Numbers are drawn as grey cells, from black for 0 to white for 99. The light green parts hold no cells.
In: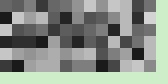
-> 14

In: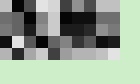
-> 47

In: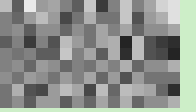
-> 55

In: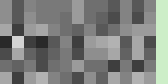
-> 29

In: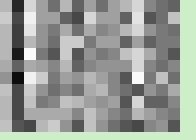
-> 71

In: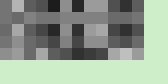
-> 41
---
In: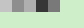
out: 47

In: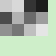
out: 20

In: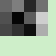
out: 6

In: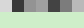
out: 26

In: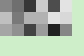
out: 21

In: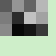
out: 8

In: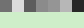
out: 36

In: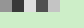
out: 31

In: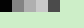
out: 29
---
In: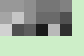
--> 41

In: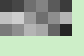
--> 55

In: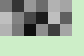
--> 74

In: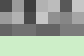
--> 52

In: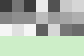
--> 64

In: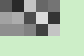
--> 85

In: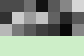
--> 15
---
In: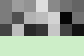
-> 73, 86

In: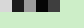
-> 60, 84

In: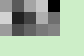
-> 26, 82

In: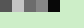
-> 42, 76

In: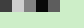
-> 50, 80

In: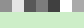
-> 48, 99
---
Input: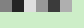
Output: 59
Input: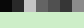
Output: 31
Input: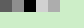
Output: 0
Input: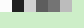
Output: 36
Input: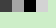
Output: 64
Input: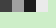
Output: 62
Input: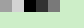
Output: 0
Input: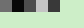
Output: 30
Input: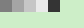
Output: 77
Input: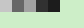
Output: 63
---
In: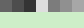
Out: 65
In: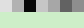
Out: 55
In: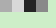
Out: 53
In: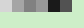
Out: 32
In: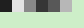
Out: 71
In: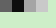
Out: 78
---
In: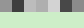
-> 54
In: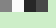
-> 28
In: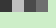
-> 43
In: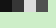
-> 31
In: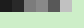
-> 75
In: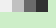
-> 19
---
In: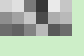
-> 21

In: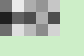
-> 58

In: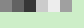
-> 79

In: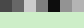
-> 49

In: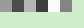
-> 24

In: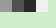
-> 93
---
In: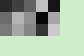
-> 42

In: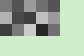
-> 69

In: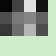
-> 30

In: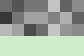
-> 21

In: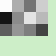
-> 8

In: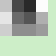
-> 89

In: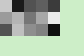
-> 60

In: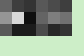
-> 58

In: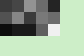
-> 32
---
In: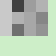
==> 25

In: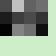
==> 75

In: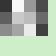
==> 96

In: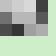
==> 80

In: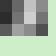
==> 40

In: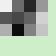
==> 42
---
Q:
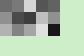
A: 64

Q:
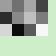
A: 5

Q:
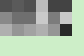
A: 68

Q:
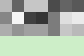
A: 48

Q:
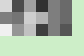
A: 24

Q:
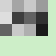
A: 78

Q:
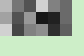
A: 55

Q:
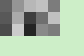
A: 14

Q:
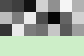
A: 77
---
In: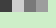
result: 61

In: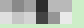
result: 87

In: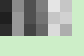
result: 85

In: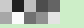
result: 88

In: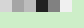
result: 83

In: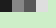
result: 52
